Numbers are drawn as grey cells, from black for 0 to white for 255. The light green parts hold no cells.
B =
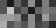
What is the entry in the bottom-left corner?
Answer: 172
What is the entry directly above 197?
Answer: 26
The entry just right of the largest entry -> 69
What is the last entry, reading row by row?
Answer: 38
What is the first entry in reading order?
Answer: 85
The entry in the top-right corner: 54
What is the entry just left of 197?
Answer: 85
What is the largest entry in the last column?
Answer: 112
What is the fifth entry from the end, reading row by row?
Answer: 85
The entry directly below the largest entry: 157

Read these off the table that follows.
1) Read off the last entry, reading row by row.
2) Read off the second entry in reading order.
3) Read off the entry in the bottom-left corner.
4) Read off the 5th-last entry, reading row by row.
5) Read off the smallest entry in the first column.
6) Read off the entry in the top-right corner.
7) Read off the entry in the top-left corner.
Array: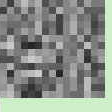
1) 122
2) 66
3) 174
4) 108
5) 66
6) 122
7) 134

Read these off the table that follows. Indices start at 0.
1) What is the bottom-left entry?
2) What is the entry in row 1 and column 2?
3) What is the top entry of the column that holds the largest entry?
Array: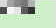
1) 78
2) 229
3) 163

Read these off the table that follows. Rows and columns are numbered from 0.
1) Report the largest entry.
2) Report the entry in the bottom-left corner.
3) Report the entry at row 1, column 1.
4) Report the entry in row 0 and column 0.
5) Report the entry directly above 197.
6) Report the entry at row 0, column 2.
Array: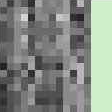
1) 210
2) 65
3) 107
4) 123
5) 138
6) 123

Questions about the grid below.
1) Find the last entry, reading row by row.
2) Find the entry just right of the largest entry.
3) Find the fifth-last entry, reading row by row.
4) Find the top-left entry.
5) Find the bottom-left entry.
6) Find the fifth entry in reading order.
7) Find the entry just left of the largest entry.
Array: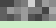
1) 139
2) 96
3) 155
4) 68
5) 96
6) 210
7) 124

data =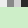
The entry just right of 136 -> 209
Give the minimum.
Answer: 42

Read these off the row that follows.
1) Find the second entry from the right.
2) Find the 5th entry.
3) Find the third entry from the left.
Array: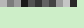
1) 197
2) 82
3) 156

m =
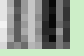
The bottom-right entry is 92
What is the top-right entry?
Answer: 65
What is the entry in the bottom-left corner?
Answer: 214
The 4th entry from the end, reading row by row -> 65
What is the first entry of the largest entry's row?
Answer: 243
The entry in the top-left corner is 228
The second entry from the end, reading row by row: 122
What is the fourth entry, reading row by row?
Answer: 153
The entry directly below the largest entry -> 228
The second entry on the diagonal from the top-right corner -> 122
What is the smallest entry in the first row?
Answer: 8
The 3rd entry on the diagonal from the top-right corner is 8

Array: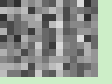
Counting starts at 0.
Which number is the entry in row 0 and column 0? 60
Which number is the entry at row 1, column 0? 188
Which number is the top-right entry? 104
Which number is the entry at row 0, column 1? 90
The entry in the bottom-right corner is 136
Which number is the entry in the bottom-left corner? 188
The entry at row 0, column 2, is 47
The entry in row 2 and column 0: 47
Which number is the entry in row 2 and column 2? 104
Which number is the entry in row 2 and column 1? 150
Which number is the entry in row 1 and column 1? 176

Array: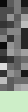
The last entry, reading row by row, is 174
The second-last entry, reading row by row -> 160
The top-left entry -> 11
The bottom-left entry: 107
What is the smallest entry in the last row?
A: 92
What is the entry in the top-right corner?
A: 24
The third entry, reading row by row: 123
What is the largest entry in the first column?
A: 220
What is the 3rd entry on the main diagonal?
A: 92
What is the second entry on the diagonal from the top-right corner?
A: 123
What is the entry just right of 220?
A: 107

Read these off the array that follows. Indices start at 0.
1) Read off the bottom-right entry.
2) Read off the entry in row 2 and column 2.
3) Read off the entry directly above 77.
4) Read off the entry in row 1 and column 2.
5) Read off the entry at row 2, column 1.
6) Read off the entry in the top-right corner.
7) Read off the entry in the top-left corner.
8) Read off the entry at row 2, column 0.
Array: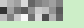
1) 101
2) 202
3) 190
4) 113
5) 129
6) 129
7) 202
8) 190
